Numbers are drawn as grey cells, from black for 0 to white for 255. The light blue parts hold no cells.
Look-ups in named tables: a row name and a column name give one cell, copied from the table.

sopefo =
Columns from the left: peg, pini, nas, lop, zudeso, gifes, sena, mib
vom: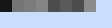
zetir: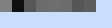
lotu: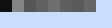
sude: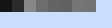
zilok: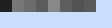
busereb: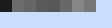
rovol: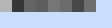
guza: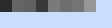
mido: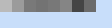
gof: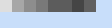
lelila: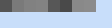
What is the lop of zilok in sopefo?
91
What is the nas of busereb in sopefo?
102
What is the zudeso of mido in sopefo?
120
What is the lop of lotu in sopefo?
96
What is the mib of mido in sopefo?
107
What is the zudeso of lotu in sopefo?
111
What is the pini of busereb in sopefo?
107
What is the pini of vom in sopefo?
117
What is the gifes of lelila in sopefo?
73
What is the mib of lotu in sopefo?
102

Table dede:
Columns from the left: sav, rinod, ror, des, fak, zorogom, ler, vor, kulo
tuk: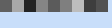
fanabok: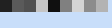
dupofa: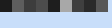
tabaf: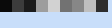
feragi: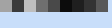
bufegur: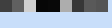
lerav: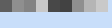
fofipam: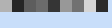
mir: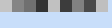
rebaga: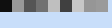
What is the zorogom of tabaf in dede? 114
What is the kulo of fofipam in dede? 43
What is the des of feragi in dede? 111
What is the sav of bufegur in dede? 63
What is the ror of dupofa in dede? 61
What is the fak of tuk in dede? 91
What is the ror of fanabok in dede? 80
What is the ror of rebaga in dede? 85
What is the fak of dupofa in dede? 30
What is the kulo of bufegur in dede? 84
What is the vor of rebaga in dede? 150
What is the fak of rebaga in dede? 191
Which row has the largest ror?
bufegur

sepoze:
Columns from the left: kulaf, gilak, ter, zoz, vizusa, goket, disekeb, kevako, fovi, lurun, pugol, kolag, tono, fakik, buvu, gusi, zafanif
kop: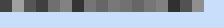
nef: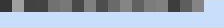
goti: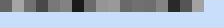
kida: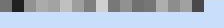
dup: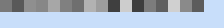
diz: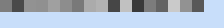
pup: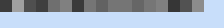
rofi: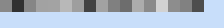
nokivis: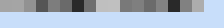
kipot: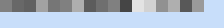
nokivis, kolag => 127
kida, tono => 118
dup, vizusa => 167
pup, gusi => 82
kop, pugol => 113
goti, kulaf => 100
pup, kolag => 102
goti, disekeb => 26
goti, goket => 130

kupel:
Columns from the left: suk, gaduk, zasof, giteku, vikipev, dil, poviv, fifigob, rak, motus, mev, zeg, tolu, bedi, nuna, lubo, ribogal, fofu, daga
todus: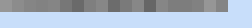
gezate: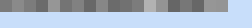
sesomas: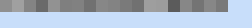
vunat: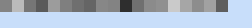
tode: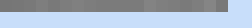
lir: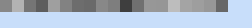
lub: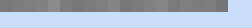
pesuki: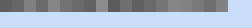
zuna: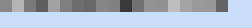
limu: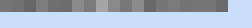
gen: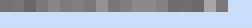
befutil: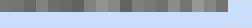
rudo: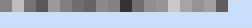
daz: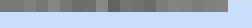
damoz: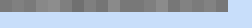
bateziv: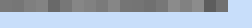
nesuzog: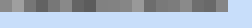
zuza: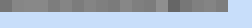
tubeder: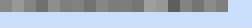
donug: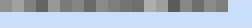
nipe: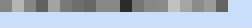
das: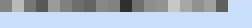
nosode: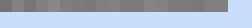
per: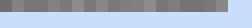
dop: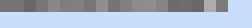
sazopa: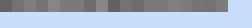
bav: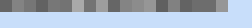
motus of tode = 123
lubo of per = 116
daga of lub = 117
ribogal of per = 116
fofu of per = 121
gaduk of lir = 179
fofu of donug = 139
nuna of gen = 109
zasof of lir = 117
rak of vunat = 135
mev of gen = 127
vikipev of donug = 152
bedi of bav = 96
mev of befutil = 99
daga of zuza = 125

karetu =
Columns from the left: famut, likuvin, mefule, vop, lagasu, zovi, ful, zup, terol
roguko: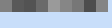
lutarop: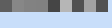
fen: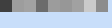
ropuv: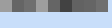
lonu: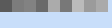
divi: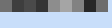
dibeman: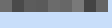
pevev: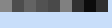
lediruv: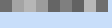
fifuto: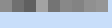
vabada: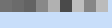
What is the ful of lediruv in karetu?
98
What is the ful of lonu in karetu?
187
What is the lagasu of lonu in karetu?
171
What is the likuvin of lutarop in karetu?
135
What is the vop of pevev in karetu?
82
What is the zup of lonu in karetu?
155
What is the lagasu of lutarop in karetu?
69
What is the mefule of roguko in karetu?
83
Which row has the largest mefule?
lediruv

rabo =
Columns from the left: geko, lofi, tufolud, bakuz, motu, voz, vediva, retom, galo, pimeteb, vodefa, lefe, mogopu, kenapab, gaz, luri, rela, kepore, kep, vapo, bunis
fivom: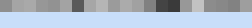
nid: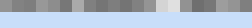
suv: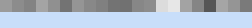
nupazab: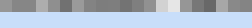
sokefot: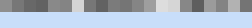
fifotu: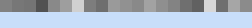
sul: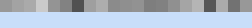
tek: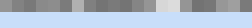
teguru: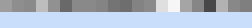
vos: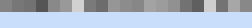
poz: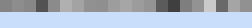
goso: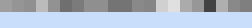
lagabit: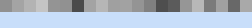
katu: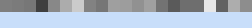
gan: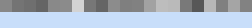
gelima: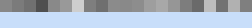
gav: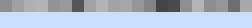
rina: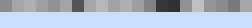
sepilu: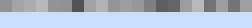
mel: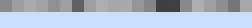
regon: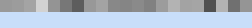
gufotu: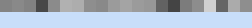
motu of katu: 136
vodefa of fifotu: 145
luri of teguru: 165
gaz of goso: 224
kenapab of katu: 115
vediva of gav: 86
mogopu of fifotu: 162
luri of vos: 114
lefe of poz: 156
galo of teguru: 132
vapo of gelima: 177
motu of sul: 148

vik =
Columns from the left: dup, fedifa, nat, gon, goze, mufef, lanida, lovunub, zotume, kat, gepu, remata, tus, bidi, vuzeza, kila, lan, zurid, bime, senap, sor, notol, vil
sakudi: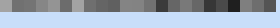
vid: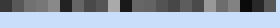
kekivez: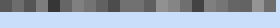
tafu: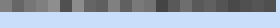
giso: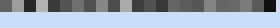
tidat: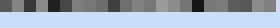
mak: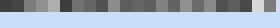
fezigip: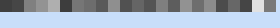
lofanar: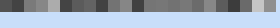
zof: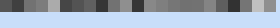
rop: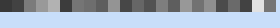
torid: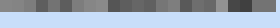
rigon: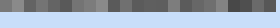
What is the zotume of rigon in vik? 138
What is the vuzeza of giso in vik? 101
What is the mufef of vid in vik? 34
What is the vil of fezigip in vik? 121
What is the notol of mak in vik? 216
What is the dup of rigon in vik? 120
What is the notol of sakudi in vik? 110
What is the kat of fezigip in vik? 143
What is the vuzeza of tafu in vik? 89
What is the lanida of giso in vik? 111
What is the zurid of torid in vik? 104
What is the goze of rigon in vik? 100
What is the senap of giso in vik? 104
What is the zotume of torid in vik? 138
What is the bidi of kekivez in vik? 145
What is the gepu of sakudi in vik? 132
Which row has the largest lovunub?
torid

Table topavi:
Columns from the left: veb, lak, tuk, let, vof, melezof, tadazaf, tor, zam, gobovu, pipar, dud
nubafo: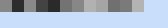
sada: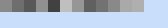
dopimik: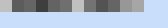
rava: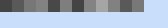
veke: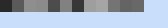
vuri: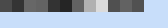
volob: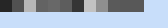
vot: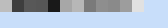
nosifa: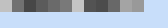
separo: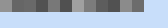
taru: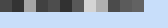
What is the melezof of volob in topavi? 93
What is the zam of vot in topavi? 142
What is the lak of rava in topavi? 89
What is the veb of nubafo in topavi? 134
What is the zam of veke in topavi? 165
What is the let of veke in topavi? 139
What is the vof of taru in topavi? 77
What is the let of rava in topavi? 130
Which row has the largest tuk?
volob

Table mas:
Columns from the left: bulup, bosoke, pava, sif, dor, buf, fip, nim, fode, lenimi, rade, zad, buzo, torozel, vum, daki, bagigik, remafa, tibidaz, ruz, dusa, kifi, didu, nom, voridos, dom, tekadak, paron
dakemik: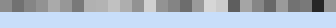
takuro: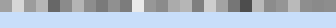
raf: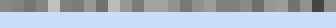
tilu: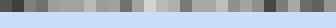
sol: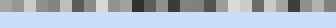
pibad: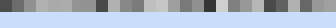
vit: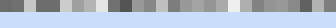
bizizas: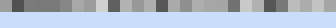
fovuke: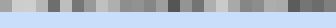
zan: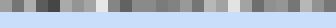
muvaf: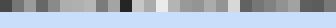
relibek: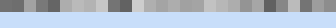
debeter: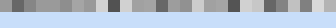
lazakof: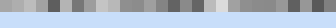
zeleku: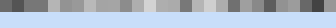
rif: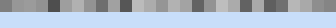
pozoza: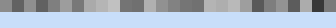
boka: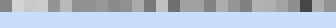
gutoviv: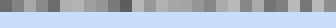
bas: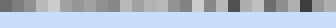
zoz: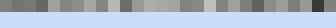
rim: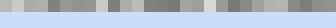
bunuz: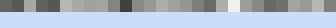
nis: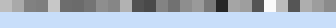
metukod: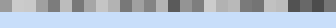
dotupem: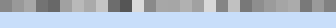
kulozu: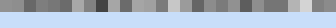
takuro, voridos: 186
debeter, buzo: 164
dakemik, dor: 170
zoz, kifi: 97
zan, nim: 165
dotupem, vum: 166
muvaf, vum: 180
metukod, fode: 197
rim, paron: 146
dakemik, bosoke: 113
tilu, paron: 147
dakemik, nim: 177
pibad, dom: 103
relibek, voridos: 187
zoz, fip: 141

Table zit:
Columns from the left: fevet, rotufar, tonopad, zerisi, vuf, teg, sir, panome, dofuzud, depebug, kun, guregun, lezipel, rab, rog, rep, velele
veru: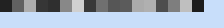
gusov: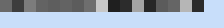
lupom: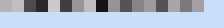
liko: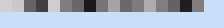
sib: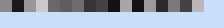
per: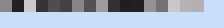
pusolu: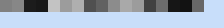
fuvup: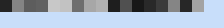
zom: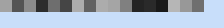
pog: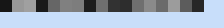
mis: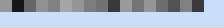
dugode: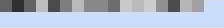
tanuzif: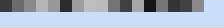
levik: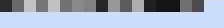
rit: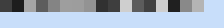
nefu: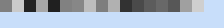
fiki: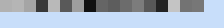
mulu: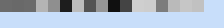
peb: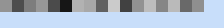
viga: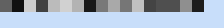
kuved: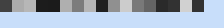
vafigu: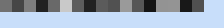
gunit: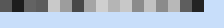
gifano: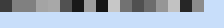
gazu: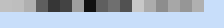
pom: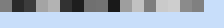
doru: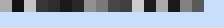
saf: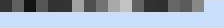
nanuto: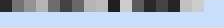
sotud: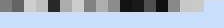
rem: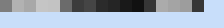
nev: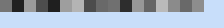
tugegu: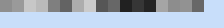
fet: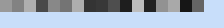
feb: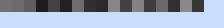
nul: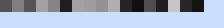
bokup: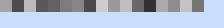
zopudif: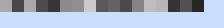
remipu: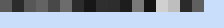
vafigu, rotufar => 70
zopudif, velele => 38
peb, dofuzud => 97
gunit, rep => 94
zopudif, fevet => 169
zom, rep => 152
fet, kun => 30
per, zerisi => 52
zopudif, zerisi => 76
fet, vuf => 136
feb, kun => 66
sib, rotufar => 25
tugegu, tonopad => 199
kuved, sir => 124
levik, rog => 20
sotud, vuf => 40
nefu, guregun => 74
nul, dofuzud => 146
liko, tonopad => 100
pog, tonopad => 160
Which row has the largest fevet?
liko

